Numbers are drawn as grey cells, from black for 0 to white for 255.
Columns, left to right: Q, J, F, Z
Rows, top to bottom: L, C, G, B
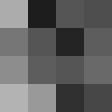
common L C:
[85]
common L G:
[85]

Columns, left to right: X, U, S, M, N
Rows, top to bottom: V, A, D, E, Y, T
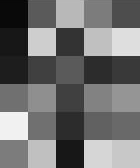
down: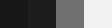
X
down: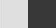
N

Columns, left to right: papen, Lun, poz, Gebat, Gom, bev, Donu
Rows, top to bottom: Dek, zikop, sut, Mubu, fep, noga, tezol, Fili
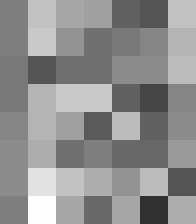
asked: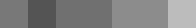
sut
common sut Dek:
[84]
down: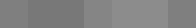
papen
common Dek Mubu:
[97]
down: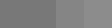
papen
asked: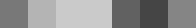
Mubu

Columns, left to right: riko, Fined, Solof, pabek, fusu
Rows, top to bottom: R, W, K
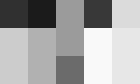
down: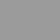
Solof
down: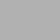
Fined

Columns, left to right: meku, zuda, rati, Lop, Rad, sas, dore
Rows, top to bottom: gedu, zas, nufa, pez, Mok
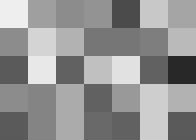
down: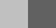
Lop
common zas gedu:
[140]
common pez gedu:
[140]

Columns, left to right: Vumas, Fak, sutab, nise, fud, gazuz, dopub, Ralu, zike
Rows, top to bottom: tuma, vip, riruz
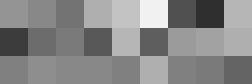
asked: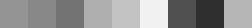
tuma
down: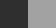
Ralu
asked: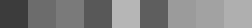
vip
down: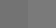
sutab
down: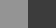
Vumas

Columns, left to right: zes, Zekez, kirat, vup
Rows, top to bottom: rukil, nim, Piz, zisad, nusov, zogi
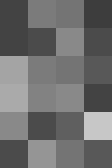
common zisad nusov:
[137]
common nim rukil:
[67]
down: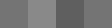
kirat
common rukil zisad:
[67]

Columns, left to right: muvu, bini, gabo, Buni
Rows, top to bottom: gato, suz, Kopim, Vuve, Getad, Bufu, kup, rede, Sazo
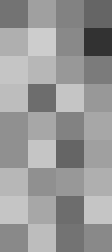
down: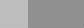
muvu
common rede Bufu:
[197]
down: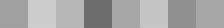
bini
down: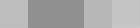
muvu
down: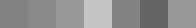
gabo
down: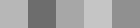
bini
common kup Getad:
[144]

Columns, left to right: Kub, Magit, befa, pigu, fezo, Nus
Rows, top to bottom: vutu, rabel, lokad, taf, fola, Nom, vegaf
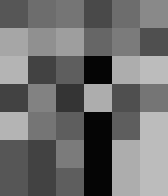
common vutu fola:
[117]
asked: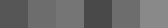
vutu
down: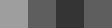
befa

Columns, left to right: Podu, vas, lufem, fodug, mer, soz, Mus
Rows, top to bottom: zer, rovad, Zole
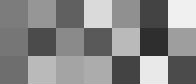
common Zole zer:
[67]
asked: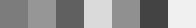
zer

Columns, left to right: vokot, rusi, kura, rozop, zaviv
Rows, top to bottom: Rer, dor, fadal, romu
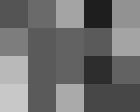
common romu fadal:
[90]
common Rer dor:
[164]
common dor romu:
[90]
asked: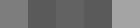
dor
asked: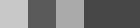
romu
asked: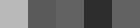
fadal

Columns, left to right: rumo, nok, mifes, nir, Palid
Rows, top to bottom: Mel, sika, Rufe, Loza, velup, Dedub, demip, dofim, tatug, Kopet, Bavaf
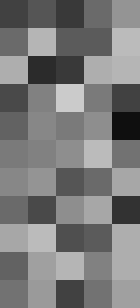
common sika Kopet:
[181]
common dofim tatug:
[167]
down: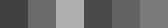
rumo
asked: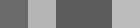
sika
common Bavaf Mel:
[65]

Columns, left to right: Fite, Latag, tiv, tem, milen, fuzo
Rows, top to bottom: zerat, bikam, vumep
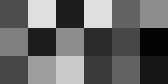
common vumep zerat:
[99]
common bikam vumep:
[70]
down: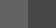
milen
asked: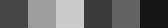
vumep
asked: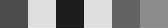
zerat
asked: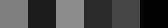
bikam

